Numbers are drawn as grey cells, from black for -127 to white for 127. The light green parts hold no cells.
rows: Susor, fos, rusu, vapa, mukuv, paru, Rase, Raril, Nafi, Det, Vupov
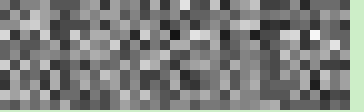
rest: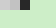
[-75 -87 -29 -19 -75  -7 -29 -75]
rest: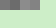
[ 12  33  45 -53 -29 -29 -29 -63 -19 -41]
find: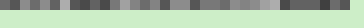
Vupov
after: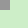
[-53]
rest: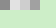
[-97 -19  -7 -97 -53 -53  78  87 -75 119  -7 -29 -29]

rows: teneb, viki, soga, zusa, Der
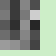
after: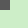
[-80]
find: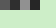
soga
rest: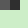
[ 17 -89]
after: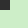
[17]
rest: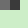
[  5 -50]

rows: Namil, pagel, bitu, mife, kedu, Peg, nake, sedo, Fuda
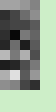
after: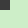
[-58]
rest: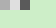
[23]

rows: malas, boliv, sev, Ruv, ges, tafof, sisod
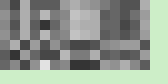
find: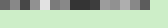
sisod
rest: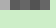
[28]
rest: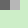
[ -4   8  66  55  46 -35 -25 -44 -25  28]
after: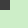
[28]
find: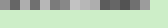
boliv

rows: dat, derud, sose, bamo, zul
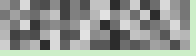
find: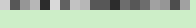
zul
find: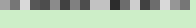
dat
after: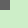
[66]
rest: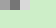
[-40 -50  11 -62   0 -50  66  66 -83 -18  78 -62 -18  89  22  -9]
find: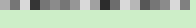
sose
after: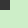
[-9]

